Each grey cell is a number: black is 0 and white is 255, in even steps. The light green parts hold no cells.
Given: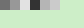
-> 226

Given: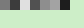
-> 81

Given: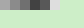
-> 112

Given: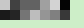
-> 189

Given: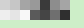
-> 90

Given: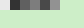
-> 96
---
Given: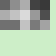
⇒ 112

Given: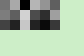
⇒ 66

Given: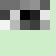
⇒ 243

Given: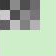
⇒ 97

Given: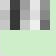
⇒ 199

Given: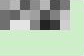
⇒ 111

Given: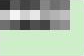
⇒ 111

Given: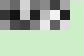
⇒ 149

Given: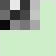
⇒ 10
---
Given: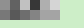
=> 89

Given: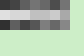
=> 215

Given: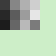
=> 92

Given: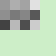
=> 122

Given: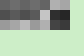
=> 90

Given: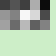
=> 130

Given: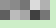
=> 187
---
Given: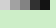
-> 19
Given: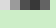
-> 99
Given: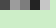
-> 198
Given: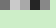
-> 136
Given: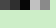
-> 138
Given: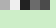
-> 75
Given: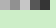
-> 53
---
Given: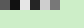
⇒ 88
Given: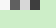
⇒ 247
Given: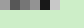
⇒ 157
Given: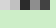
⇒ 214
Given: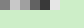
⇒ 128
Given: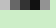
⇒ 191
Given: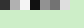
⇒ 49
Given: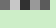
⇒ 110
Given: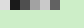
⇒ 221
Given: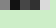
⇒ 131
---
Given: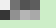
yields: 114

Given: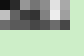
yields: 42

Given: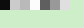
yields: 203

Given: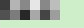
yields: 180

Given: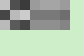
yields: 79

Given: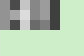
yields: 75

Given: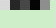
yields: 38

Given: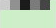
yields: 145
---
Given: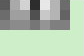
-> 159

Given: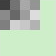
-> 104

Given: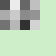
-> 202

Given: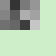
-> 91

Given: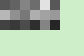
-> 144

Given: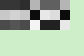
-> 210

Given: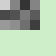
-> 82

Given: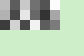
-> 72

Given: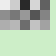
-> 120
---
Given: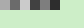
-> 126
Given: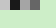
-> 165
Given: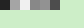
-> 146
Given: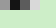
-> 92
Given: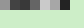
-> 167
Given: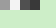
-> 80
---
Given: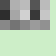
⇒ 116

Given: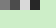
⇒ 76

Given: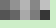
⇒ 102

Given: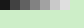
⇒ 65

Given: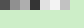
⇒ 144

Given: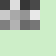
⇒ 178

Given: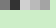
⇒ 51

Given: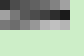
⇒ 109
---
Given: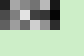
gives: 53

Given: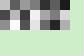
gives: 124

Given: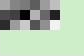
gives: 103

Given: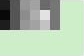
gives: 226

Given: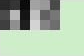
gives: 97

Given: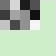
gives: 145

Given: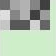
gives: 64

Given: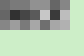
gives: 58

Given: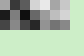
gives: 190

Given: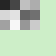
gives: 101
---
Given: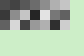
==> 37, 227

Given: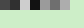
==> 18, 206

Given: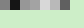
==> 163, 216

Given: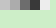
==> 109, 237

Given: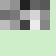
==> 178, 235

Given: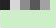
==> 140, 215

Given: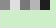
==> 120, 223

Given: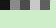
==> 76, 200

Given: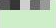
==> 207, 207

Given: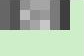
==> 144, 199
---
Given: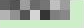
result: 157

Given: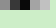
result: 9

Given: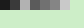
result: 178

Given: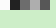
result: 109

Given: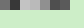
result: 195

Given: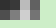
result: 187

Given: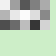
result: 87

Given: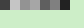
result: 147

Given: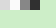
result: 135

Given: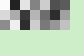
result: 228
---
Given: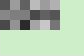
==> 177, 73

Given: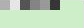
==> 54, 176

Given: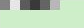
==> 183, 131

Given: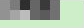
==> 113, 146

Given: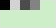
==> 131, 2

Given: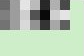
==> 73, 115

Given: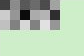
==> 162, 192

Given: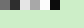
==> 12, 111

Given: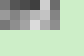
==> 108, 120

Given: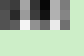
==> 124, 82
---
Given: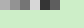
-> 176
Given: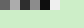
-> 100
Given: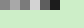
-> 134
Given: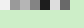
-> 241
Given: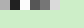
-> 176
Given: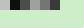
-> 192
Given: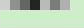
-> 207
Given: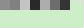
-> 141
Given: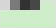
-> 214
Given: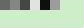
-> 103
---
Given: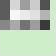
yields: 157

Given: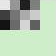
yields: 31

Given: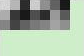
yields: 44

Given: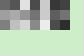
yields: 225

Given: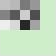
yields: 121

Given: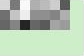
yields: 248

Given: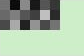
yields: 138
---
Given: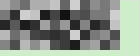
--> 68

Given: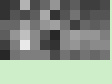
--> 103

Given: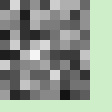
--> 70

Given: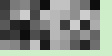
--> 36

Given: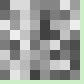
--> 89
